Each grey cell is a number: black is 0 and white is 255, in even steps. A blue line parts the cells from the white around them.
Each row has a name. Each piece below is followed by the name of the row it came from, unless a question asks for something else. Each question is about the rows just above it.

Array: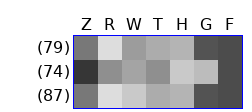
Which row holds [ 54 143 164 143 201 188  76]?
(74)
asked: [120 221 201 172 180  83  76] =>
(87)
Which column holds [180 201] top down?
H

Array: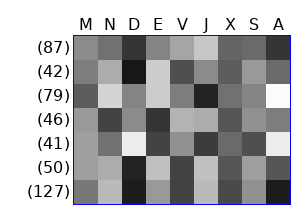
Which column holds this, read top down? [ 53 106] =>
A
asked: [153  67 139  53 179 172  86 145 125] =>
(46)

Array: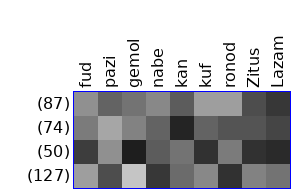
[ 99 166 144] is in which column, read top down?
pazi
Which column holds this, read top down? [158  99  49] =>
kuf
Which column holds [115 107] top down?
kan
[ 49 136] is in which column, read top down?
kuf
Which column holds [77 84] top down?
Zitus
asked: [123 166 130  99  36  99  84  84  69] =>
(74)
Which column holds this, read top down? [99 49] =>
kuf

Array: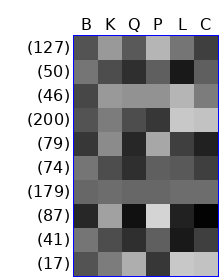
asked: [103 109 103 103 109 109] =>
(179)
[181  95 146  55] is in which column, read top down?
P
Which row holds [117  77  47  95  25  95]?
(50)

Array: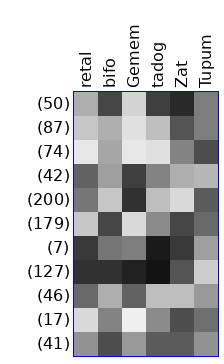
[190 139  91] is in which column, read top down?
tadog
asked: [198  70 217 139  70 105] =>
(179)

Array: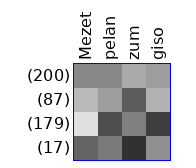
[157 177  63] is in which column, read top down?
giso
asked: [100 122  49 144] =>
(17)
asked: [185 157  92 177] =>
(87)
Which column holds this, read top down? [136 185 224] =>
Mezet
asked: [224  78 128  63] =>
(179)
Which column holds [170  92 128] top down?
zum
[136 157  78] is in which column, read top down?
pelan

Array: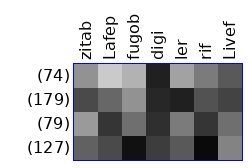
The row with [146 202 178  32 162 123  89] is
(74)
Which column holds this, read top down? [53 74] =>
Lafep
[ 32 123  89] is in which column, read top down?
ler
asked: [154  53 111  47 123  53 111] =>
(79)

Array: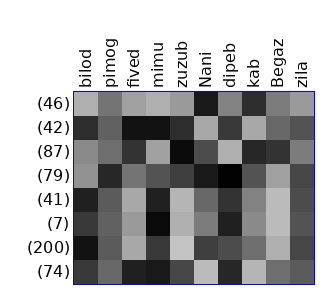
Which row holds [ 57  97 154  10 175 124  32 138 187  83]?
(7)
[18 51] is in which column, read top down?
fived
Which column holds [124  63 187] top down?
Nani
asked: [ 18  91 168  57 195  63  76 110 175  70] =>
(200)
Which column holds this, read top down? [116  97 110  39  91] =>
pimog
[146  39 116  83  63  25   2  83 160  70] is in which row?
(79)

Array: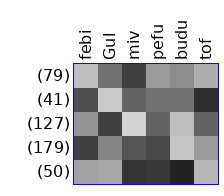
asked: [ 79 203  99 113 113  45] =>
(41)
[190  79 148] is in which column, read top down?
febi

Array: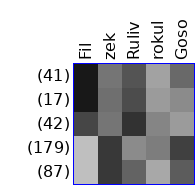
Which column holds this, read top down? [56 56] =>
zek
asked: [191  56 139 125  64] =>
(179)
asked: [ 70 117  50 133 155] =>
(42)
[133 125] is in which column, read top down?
rokul

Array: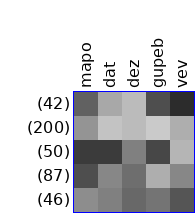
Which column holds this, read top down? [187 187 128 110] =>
dez
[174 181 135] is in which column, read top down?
vev

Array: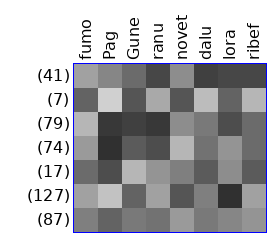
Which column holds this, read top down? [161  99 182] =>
fumo
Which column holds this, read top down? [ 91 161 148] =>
ribef
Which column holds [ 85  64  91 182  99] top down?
Gune
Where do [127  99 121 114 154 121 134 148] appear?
(87)

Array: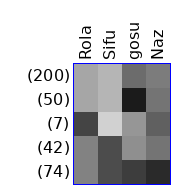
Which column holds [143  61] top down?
gosu
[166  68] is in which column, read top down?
Rola
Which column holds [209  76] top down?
Sifu
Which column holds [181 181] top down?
Sifu

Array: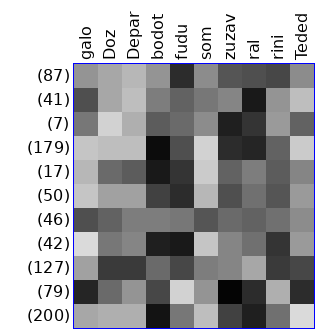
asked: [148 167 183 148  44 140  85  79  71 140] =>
(87)
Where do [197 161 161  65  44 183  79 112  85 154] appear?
(50)
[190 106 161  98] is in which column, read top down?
Doz
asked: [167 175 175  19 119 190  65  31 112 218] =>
(200)
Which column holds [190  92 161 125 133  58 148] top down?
Depar
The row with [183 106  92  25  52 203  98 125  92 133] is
(17)

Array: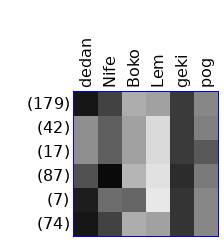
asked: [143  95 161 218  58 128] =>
(42)
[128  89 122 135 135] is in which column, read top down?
pog
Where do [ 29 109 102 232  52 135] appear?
(7)

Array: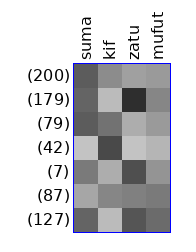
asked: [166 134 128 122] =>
(87)
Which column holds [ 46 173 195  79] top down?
zatu
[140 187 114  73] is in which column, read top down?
kif

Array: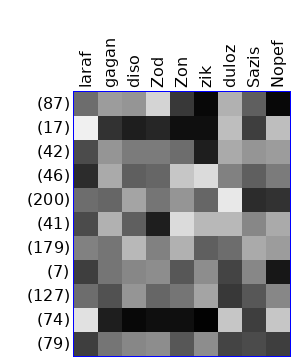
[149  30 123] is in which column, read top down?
diso
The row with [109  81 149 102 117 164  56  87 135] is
(127)
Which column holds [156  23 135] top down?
Nopef
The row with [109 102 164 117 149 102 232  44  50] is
(200)
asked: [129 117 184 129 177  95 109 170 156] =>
(179)
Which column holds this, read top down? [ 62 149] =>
Sazis
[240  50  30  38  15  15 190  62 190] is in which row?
(17)

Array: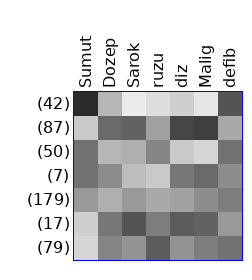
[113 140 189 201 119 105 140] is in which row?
(7)
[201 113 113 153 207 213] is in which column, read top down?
Sumut
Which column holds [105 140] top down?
Malig
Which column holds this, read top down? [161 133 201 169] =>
ruzu
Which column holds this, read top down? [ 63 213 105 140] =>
Malig
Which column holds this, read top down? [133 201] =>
ruzu
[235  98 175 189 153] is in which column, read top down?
Sarok

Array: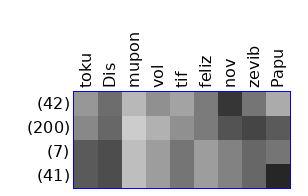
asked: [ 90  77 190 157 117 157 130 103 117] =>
(7)
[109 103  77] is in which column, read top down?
Dis
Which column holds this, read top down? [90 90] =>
toku
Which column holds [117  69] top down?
zevib

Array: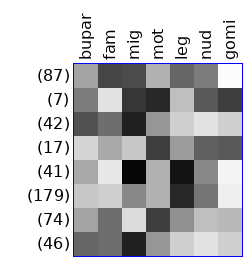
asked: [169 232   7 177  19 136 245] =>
(41)
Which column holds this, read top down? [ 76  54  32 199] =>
mig
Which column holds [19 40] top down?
leg
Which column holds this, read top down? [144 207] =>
leg
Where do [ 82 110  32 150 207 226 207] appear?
(42)

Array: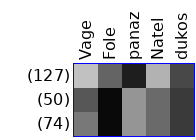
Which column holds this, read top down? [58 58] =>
dukos
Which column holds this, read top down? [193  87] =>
Vage

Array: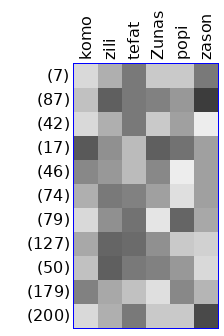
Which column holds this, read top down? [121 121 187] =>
tefat
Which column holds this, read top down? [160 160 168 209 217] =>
zason
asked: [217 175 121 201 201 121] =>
(7)
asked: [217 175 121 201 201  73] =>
(200)

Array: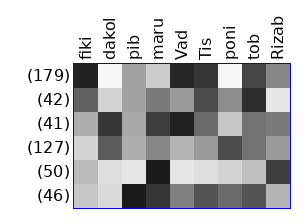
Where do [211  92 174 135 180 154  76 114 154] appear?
(127)
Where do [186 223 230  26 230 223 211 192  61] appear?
(50)

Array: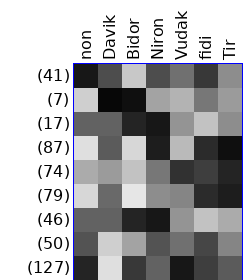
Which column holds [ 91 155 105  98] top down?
Davik
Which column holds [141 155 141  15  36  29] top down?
Tir

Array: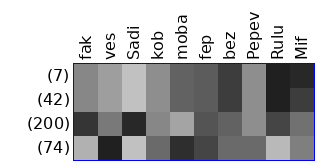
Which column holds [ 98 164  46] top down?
moba
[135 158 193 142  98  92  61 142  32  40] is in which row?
(7)
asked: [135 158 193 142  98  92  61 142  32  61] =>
(42)
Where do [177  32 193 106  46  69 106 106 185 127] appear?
(74)

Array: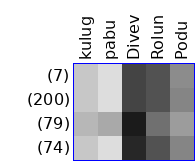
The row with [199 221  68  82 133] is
(200)
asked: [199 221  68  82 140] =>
(7)

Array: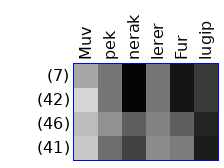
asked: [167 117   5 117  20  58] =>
(7)
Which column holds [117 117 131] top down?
lerer
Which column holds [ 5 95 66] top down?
nerak
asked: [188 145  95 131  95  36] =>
(46)
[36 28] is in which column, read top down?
lugip
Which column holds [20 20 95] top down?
Fur

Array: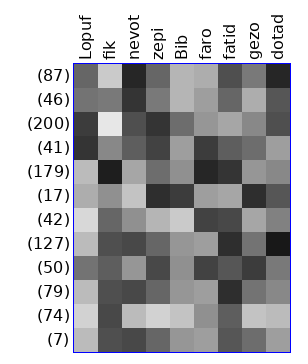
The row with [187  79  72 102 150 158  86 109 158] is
(7)
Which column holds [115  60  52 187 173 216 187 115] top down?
Lopuf
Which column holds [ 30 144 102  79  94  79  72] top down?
fik
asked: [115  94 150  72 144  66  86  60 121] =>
(50)
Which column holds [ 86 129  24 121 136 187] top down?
dotad
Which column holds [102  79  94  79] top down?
fik

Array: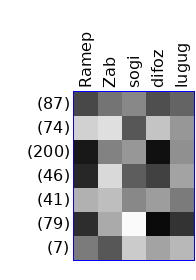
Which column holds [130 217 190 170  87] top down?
Zab
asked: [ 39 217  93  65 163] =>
(46)
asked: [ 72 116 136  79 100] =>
(87)
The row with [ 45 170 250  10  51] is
(79)
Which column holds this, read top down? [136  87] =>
sogi

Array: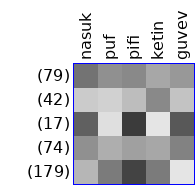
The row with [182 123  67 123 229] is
(179)
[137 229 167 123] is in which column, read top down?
ketin

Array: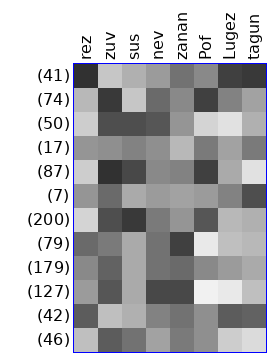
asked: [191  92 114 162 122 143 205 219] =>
(46)
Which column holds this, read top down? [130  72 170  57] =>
sus

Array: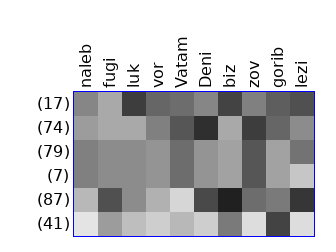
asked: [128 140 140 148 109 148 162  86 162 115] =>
(79)
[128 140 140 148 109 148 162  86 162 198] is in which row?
(7)
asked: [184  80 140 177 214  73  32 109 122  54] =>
(87)
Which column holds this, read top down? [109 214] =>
Vatam

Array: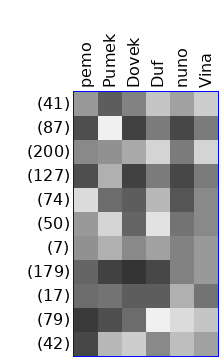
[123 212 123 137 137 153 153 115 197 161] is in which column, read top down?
Vina
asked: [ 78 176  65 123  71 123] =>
(127)
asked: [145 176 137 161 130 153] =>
(7)
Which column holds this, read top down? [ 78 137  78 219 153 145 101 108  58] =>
pemo
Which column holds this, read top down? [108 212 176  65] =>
Pumek
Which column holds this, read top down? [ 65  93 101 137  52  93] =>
Dovek

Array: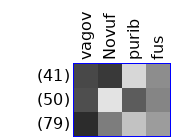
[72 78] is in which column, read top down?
vagov
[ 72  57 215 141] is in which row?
(41)
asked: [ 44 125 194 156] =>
(79)

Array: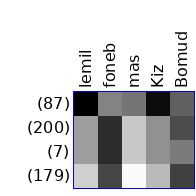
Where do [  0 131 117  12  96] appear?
(87)
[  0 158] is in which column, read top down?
lemil
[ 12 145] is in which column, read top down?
Kiz
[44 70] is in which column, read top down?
foneb
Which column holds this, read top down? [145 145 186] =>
Kiz

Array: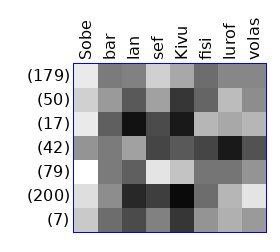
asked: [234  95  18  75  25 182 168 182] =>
(17)
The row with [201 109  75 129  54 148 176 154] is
(7)

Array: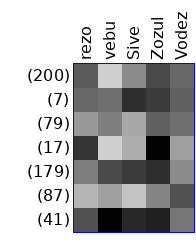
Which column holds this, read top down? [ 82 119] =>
Vodez
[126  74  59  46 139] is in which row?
(179)
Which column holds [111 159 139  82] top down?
Vodez
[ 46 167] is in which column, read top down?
Sive
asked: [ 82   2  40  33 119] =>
(41)

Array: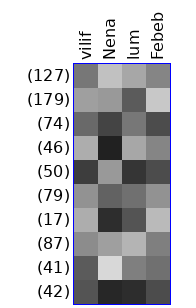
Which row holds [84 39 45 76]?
(42)
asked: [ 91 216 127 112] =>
(41)

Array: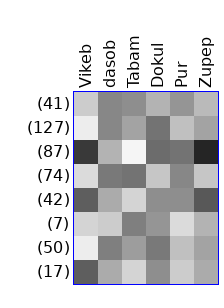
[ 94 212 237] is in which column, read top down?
Vikeb
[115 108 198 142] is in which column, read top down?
Dokul
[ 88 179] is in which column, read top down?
Zupep
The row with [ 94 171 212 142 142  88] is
(42)
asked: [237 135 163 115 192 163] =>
(127)

